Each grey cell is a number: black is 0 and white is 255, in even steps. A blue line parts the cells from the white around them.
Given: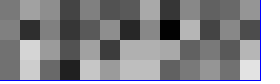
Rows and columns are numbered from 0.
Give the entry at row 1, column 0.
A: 128
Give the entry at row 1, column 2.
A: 128
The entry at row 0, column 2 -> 142
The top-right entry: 149
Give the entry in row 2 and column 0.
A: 113
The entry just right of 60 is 176
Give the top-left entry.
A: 121
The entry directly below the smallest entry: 169
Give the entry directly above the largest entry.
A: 182
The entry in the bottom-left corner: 113
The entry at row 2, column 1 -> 213
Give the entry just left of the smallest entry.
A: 136

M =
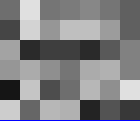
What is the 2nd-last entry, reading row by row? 83
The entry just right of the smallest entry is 197
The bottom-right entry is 56
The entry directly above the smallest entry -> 150
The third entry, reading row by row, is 117
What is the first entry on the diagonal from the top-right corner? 96
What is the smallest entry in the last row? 35
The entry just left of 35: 177
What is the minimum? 21
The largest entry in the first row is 224
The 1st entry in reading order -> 110
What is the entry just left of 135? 123
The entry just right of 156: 96

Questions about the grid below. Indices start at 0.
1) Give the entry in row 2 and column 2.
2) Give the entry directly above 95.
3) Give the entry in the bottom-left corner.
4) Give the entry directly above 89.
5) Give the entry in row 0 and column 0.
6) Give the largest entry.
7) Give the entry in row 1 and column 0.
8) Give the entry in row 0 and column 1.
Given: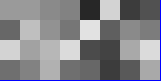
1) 183
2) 211
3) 111
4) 169
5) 154
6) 226
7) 103
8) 154

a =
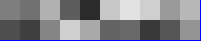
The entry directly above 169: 43
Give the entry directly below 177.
133
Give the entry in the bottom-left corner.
78
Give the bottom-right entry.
148
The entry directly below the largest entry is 105

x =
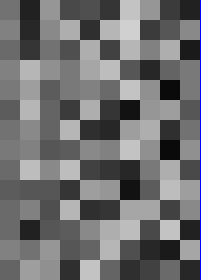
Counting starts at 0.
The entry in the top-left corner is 114
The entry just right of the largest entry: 59
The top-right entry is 33
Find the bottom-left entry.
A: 100
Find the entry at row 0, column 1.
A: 33
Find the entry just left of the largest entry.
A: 182
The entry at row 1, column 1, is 39
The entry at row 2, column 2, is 114
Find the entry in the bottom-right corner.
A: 39
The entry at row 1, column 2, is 137
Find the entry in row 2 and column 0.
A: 106
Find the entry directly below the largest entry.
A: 182
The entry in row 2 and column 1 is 53
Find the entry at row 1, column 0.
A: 129
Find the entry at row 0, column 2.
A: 150
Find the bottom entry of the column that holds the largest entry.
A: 47
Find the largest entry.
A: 208

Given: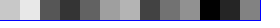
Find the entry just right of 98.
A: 159
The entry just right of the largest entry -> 86
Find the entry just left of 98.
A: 52
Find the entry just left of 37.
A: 1

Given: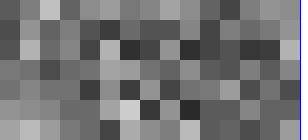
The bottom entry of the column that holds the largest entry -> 171
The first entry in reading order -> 91
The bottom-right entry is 155
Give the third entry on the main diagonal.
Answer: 106
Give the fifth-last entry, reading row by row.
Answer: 91
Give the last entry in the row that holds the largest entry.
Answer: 99
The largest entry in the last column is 178
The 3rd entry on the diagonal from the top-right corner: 55
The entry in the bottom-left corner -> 163
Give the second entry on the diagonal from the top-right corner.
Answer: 120
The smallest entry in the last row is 69
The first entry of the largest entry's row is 147
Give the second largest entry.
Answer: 192
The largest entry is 204
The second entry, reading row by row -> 126
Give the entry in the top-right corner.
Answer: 140
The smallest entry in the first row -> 69
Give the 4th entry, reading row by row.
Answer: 99
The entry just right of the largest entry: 55
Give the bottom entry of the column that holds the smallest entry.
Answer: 185
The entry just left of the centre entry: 155
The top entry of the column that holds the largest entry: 120
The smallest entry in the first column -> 77
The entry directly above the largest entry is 61
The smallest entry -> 42

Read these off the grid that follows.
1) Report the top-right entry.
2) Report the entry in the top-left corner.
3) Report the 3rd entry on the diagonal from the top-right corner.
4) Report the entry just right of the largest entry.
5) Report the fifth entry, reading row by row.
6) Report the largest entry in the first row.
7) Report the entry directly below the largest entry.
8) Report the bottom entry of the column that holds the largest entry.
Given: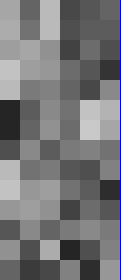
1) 100
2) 166
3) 66
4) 166
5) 86
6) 186
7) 129
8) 45

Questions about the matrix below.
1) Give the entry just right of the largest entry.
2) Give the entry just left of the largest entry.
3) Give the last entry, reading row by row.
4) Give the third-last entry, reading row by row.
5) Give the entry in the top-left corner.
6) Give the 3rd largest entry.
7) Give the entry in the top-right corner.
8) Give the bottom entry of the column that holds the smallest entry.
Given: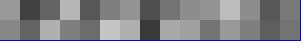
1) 176
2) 108
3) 115
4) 127
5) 153
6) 182
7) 121
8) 58

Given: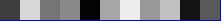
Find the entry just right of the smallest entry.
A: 166
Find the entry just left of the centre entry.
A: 4
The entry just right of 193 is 19

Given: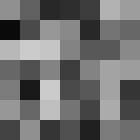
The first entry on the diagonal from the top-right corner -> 157
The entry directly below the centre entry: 74
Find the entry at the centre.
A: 60
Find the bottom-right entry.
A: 109
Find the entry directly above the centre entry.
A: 131
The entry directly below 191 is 53
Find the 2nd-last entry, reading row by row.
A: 123
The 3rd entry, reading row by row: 40
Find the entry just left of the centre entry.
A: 131
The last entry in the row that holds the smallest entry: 103
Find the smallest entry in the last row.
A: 32
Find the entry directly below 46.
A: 137
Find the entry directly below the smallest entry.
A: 184
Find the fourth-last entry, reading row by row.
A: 80
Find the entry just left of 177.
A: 60

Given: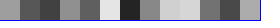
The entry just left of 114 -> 214
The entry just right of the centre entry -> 136

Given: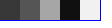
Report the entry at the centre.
166
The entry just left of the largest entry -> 16
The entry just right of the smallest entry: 241

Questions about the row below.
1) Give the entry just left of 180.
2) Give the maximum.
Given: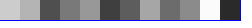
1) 204
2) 251
